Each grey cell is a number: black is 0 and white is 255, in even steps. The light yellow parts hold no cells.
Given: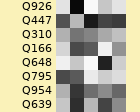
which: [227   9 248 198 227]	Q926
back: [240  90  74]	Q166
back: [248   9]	Q926
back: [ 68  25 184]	Q447
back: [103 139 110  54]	Q954

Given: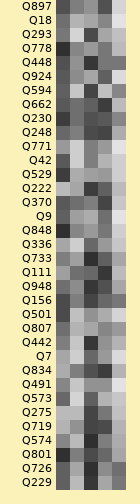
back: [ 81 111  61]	Q230
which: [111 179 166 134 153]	Q807
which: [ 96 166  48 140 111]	Q726
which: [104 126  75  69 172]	Q248

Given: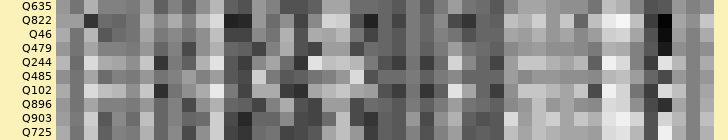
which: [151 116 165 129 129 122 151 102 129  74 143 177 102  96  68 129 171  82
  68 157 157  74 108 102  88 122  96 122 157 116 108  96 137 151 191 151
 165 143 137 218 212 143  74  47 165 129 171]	Q896
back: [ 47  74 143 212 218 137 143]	Q896
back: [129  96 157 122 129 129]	Q635

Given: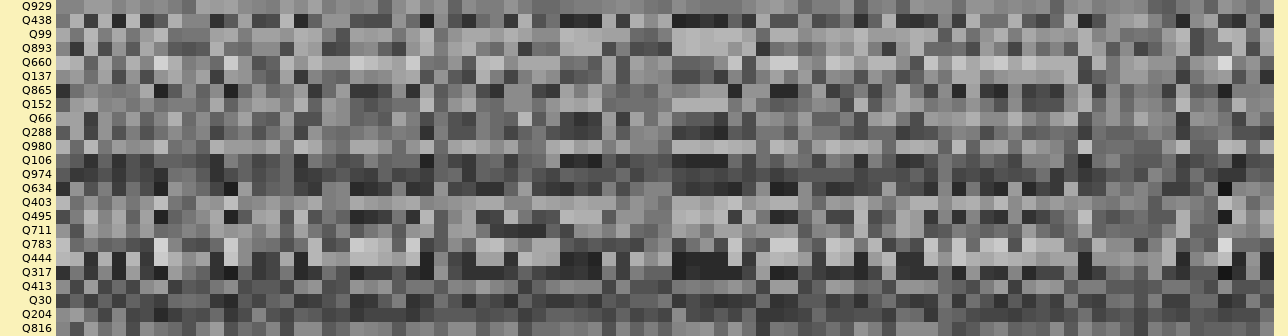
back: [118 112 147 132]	Q99
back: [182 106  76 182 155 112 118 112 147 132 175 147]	Q99
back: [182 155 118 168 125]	Q99
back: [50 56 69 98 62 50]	Q317
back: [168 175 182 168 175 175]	Q980
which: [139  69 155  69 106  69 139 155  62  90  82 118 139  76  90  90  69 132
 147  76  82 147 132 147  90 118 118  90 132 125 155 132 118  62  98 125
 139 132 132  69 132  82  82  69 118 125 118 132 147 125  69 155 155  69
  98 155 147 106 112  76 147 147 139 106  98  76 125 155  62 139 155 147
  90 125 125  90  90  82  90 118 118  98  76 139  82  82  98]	Q413

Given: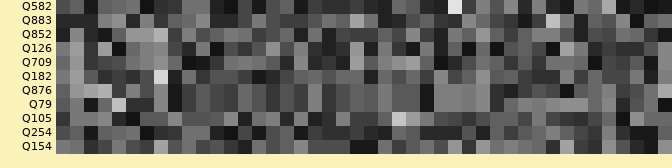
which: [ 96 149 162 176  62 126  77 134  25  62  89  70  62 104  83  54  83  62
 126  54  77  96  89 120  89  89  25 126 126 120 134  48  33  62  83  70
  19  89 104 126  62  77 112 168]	Q876
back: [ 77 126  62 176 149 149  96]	Q852
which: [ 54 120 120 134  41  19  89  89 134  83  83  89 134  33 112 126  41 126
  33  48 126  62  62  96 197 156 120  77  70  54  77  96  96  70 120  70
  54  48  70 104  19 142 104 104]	Q105
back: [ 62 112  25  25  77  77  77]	Q154

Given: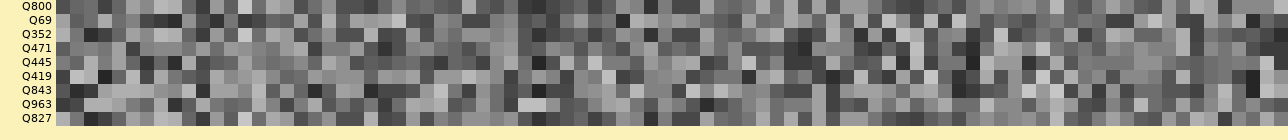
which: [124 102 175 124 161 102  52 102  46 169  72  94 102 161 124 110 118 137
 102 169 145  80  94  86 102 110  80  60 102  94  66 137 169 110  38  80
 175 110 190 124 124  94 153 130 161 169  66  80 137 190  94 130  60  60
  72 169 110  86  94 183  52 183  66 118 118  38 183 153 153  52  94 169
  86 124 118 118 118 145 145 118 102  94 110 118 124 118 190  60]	Q445
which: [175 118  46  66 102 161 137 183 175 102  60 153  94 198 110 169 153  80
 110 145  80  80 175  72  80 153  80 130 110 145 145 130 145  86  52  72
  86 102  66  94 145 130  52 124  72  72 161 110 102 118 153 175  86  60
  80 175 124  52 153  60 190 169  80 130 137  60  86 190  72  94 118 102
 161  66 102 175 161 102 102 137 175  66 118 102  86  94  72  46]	Q352
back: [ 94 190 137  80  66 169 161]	Q445
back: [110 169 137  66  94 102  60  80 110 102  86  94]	Q445
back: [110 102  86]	Q445

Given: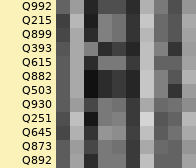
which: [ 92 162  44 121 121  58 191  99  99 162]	Q892
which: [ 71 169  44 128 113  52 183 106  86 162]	Q899

